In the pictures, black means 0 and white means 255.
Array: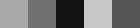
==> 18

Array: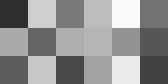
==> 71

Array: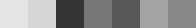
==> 52

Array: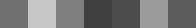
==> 126

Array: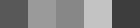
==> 135

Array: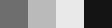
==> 233

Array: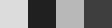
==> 184

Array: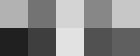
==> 226
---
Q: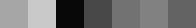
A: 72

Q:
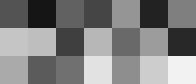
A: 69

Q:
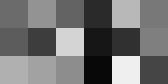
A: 42

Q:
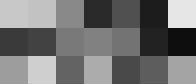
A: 42

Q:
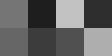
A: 46

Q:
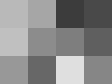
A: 73

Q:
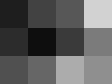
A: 210

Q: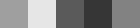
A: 54

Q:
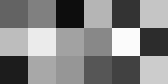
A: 181

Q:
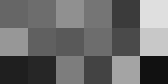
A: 117
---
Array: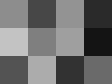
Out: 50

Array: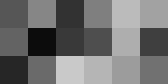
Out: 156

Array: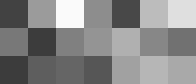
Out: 182

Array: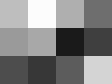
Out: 92

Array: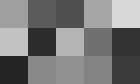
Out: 131

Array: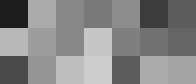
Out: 171
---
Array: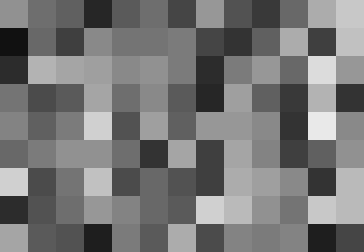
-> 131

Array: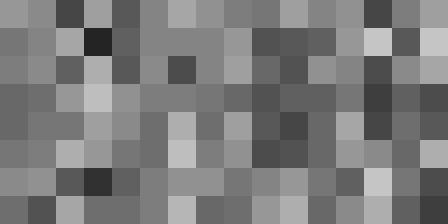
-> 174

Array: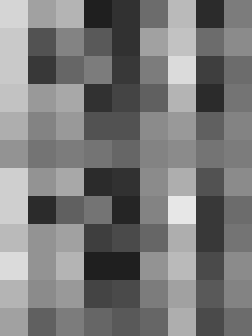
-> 174

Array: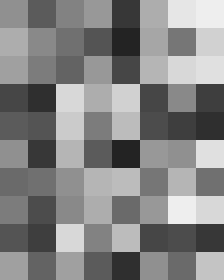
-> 144

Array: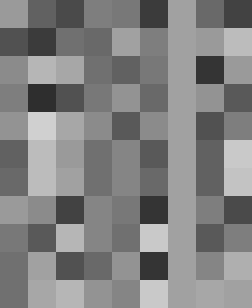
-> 161

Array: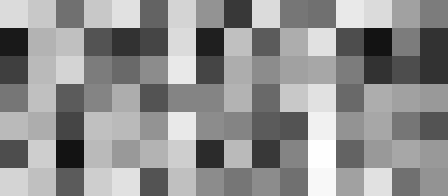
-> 225
